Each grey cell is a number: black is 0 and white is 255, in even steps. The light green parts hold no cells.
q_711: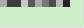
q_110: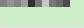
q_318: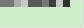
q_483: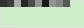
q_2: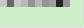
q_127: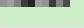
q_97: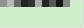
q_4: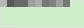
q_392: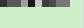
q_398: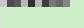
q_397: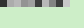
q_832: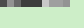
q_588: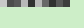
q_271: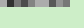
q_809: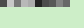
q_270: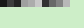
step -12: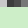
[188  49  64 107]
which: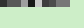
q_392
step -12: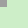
[147]
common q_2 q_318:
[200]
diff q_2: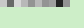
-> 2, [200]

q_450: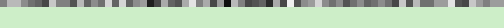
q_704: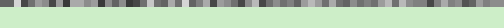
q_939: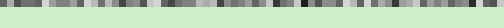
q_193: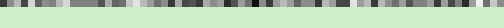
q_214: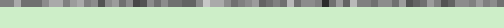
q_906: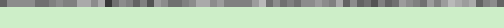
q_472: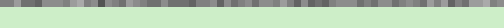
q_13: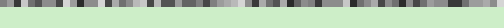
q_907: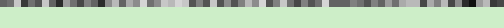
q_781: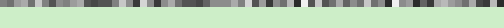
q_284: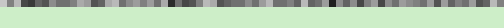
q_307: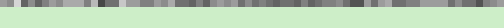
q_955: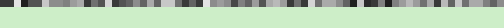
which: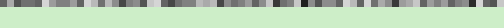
q_939
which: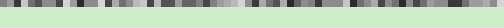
q_13
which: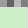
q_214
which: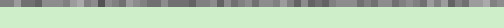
q_472
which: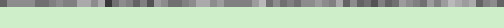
q_906
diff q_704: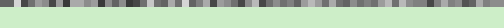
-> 68, [156]

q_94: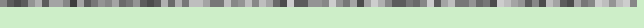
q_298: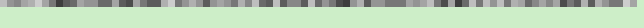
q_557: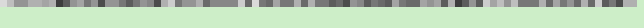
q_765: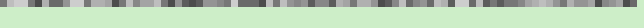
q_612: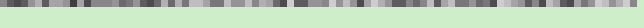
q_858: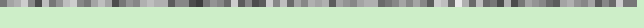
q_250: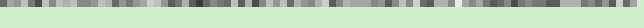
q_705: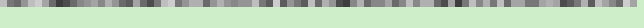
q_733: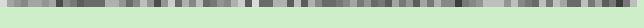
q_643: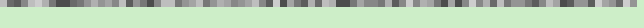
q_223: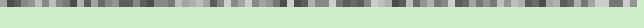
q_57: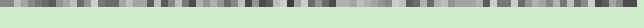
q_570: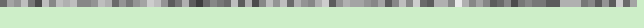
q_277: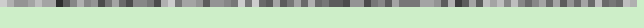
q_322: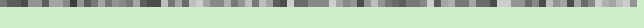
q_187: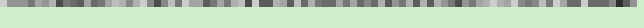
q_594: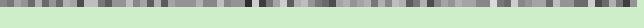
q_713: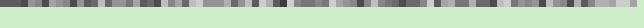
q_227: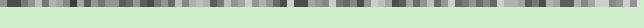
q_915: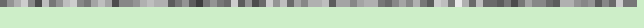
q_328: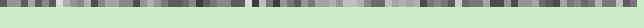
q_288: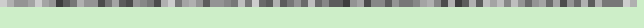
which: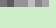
q_594
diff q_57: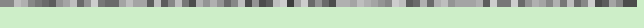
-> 3, [164]
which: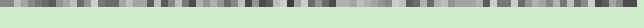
q_57
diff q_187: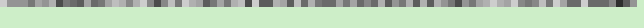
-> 27, [164]
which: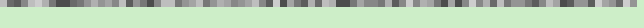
q_643
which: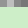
q_733

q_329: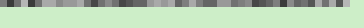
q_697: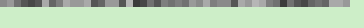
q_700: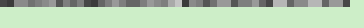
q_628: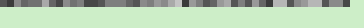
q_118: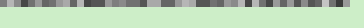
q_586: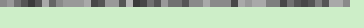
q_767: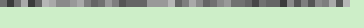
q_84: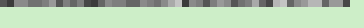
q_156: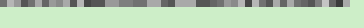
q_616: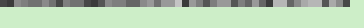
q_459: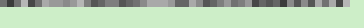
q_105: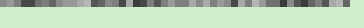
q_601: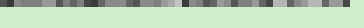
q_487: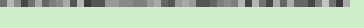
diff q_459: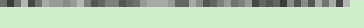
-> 20, [138]
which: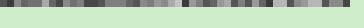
q_628

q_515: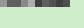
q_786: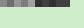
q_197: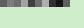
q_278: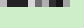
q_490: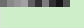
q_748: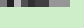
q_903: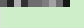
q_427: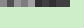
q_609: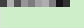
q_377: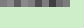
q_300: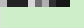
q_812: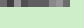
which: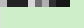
q_300
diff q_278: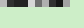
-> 1, [35]
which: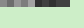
q_786
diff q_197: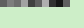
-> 5, [109]

